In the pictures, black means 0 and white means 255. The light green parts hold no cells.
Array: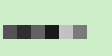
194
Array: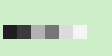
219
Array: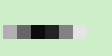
130
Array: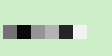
37
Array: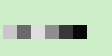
56
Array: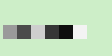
14
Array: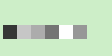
254
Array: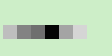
164
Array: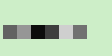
207
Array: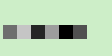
0
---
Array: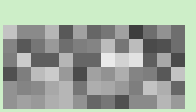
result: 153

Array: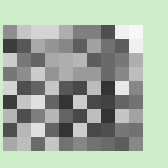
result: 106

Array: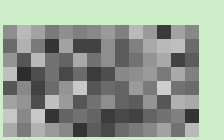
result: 177

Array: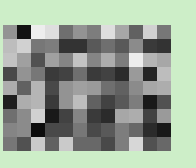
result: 202

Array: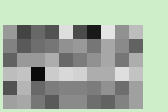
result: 118

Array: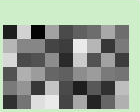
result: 222

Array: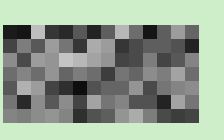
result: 140

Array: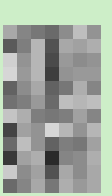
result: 168
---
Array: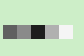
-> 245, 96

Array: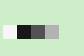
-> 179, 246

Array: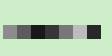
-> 40, 140

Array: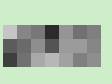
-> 127, 63

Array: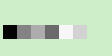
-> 210, 4

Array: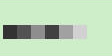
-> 209, 51

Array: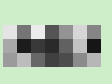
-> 133, 155

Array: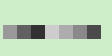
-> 74, 153
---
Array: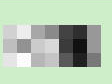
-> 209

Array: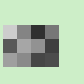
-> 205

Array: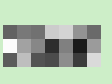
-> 98

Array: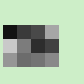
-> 18

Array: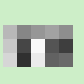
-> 184

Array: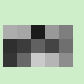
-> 173

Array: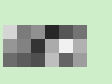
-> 213
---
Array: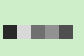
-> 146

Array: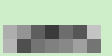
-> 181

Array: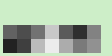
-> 200

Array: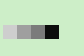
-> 159

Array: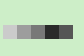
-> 157

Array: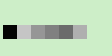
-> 175

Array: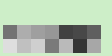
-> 207
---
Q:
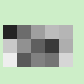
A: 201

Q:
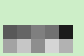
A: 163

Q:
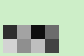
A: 211

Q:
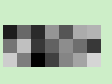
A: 117

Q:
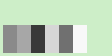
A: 138

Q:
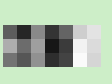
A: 173

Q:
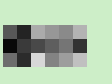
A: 9

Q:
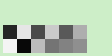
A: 244
